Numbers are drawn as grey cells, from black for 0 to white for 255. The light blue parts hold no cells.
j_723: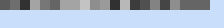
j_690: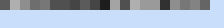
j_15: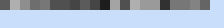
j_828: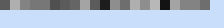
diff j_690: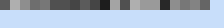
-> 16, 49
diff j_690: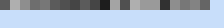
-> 5, 80
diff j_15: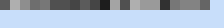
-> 18, 119
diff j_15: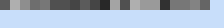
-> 10, 29
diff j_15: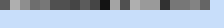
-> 10, 29

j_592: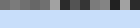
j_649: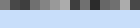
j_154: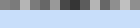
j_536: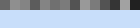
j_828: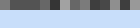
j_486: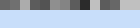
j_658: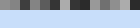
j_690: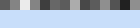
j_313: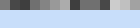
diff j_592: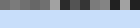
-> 13, 43
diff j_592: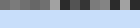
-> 11, 33

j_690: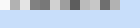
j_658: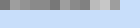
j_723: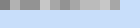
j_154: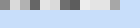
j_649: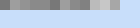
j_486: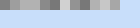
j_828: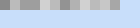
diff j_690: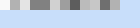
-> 4, 120
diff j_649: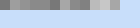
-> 6, 158
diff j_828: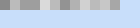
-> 4, 209
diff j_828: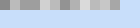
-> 8, 209
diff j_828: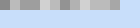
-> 10, 199
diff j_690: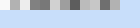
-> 2, 228

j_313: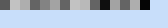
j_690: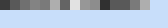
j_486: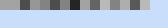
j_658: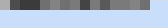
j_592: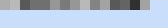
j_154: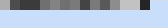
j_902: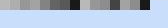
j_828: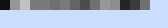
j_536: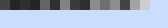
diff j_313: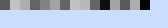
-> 12, 100
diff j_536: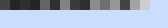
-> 11, 141

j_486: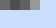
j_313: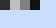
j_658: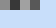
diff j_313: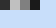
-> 3, 17
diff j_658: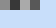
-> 2, 161

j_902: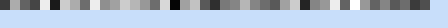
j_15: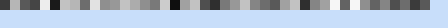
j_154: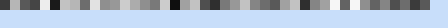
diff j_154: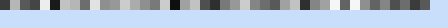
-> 24, 194
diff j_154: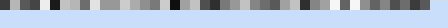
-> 10, 143

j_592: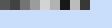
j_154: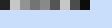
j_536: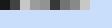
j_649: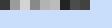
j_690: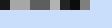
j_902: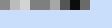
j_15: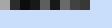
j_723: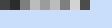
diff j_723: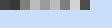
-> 1, 44
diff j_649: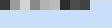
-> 6, 35
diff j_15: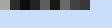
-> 3, 24
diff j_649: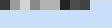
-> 5, 188
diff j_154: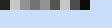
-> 4, 137
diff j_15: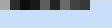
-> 5, 24
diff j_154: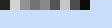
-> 1, 199

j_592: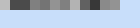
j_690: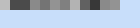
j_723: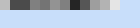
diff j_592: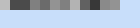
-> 4, 116
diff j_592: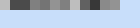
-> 7, 179
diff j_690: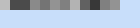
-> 10, 138
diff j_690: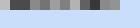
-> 5, 147
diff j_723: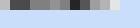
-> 4, 116
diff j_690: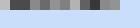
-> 4, 116
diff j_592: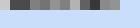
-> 0, 190

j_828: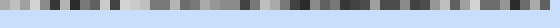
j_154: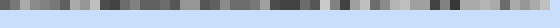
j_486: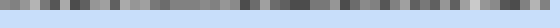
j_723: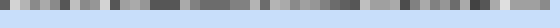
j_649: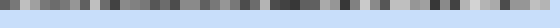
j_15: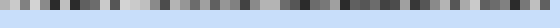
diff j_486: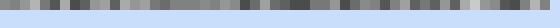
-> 46, 160
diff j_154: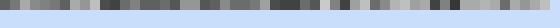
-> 42, 160

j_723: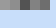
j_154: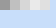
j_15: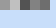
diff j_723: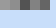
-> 4, 110
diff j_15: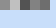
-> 0, 154

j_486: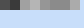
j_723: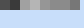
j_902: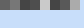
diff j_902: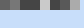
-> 3, 78
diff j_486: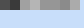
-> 5, 139
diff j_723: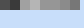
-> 5, 139
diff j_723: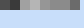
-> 7, 119
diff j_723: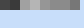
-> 0, 78
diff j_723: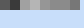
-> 0, 78

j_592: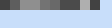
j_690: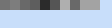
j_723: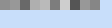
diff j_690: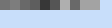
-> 4, 43
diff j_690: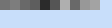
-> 8, 163
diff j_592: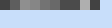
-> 3, 143
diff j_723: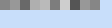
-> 0, 143

